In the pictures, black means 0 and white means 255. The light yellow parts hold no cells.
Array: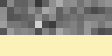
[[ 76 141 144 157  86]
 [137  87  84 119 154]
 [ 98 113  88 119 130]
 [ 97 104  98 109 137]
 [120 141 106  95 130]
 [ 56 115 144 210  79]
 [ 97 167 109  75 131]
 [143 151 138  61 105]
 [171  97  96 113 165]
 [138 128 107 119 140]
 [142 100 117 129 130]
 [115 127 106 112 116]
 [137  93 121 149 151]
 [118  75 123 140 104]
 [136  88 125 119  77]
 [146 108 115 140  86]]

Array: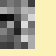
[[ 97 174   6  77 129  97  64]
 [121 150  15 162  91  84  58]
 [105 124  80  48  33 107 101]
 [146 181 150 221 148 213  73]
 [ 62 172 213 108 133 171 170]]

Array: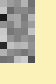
[[177 199  26 146 201 207  42 178 114]
 [156 107 163 132 119 148 193 141 120]
 [144 135 168 167 130 129 179 133 190]
 [179 136 123 133 127 150 185 119 203]
 [114 124 181 156 194 138 147 140  79]]

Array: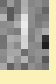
[[108 130 180 139 146 114 116 142 136 167]
 [154  90  90 144 133 173 160 165 175  98]
 [118 118 149 174 124 166 138 167 145 137]
 [173 178 225 235 226 210 211 110 180 102]
 [134 142 141 139 131 127 140 138 125 144]
 [141 130 118 124 149 156 136 146 142 130]
 [126 101 121 138 171  50  30 143  87 115]]

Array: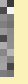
[[176  74 141 127 153  74 173 135 158 163 125]
 [ 58 244 123 115 138 141 144 182 130  71 116]]

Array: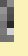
[[ 86 147 133 116 122 113]
 [140  83  76  42 209 116]]

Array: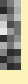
[[ 79  39 161 209 231  46 176 131  43 123]
 [125  91 124  76 156  99 119  44  88  43]
 [183 170 192 111 114 139 183  58 120  57]]

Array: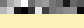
[[120 184]
 [170 211]
 [198  24]
 [251   5]
 [109  49]
 [143 230]
 [157  62]
 [118 115]
 [104 127]
 [ 26 140]
 [103 143]
 [ 88  10]]

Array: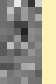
[[111 112 113 110 120 112  89  92 117  82 164 134]
 [135 191 160 106 114 102 189 110 113  85 117 124]
 [232 112 104  65  94 149 122  87 131 110 131 120]
 [125 155 153  67  34  61 172 113 128 167 124 153]
 [ 53 116 119 119 140 136 116 148 128 175 119 114]
 [206 103 170 112 132 124 138 126 123 120  93 112]]
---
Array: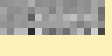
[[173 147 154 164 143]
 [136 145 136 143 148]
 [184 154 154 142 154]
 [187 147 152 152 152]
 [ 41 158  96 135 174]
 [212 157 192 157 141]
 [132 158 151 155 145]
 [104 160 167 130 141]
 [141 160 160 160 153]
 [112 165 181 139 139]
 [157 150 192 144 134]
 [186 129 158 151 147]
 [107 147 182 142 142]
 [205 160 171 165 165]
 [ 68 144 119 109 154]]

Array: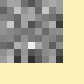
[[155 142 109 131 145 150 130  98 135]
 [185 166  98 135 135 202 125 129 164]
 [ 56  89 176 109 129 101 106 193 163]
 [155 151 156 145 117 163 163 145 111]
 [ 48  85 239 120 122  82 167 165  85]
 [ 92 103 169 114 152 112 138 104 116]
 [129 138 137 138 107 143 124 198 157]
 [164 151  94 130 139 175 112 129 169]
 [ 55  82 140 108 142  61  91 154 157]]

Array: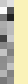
[[120 180 142 140 196 135  65 166 173 116 251 202]
 [143 129 193 157 128 149 202 186 187  33  84 224]]

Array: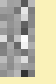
[[142 162 187 130 125 221 153 177 137 157 187]
 [158 141 146 157 167 124 139 147 143 154 160]
 [183 169 182 141 103 194 155 160 165 118 163]
 [ 50 158 221 116 242 252  81  98 213 230  89]
 [120 153 138 149 173 147 160 135 135 126 184]]

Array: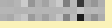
[[175 182 176]
 [169 182 174]
 [186 179 181]
 [197 179 203]
 [155 182 149]
 [177 180 177]
 [159 181 163]
 [179 180 186]
 [196 180 202]
 [132 184 127]
 [187 179 184]
 [ 27 195  55]
 [170 181 166]
 [145 184 150]
 [172 181 174]]

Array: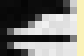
[[ 13  16  11  19  12   8   9  11]
 [  6  78  11 100  11  11   7  12]
 [ 15 214  11 203  11   7   8  10]
 [ 49 225  10 221  26  12   7   5]
 [179 230  12 233 139  16  11  12]
 [229 227  10 237 231  77  13  12]
 [222 228   9 222 241 221  15  10]
 [235 229  14 231 221 231  13  10]
 [223 222   9 221 223 241   9  17]
 [230 233  24 230 224 223  35  69]
 [229 231 124 233 233 241 172 207]]

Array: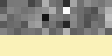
[[130  91 140  99  71]
 [113 106 102 134 120]
 [ 95 111 117 125 121]
 [113  87 128 114 122]
 [118 150 137 121  70]
 [109 160 148 137  95]
 [153  95  20 144 175]
 [ 99 117 128 172 117]
 [115  86 122 114 106]
 [177  38 108 251  46]
 [ 95 134 139 120 165]
 [103 108 108 109 113]
 [126  80  84  96 142]
 [115 118  97  80 126]
 [145 110 109 136 118]
 [ 96 175 192 177 136]]
